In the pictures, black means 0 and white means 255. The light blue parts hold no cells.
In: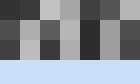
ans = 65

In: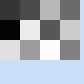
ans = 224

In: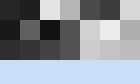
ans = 46

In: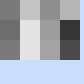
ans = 122

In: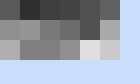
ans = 175

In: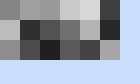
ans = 141

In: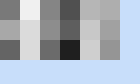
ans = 100
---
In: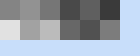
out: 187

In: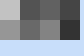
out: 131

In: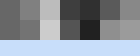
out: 204

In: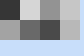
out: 74

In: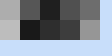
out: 46

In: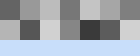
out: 209

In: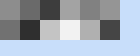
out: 196

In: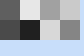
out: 216

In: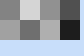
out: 175
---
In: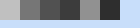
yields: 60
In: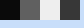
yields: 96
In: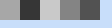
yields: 201
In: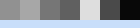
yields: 222
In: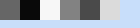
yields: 130
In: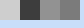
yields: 61
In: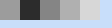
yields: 133
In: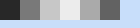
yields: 236
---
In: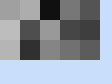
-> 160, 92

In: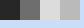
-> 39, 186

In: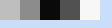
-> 190, 247

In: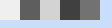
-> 239, 114

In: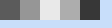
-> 91, 55

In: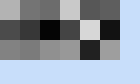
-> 179, 158

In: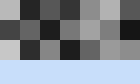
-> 185, 141
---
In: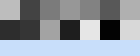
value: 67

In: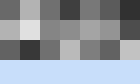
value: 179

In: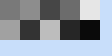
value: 141

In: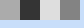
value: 52

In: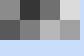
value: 54

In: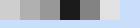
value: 176

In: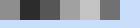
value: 44
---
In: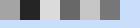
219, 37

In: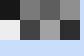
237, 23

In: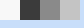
248, 59

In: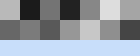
221, 27

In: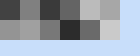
202, 44

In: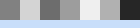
239, 38

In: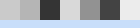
236, 52

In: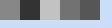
194, 51
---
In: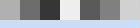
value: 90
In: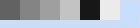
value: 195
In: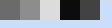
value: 220
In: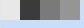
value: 59
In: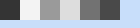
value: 221
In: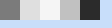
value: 245
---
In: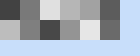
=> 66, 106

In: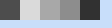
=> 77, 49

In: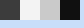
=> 60, 16

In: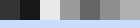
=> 53, 176

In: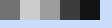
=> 114, 18

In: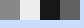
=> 136, 97
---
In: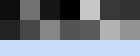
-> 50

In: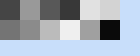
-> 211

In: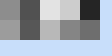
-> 37

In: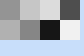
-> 78

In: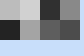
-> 137

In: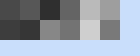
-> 158

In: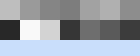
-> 141

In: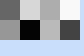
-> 249

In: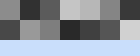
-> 57
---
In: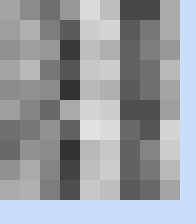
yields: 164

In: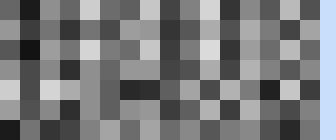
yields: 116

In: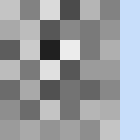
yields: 196

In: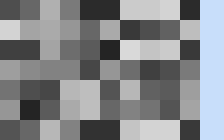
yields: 57

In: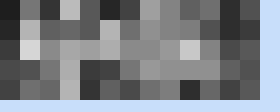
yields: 88

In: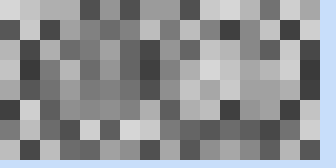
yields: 87
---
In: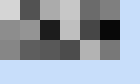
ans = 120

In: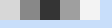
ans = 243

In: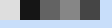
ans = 69

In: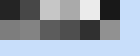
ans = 145

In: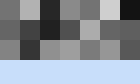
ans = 88

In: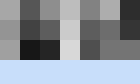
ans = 116

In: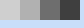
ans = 63

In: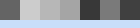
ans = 64
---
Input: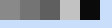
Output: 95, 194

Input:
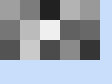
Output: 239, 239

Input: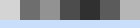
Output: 76, 212

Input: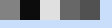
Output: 224, 224

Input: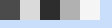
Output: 45, 245

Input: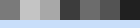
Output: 60, 196

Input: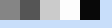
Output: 203, 253

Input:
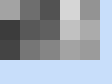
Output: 96, 214

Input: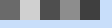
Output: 78, 208

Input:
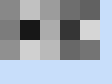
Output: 172, 214
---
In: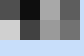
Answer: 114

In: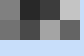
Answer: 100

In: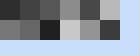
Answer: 60

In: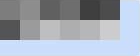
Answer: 204

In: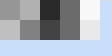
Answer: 233

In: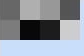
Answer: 205
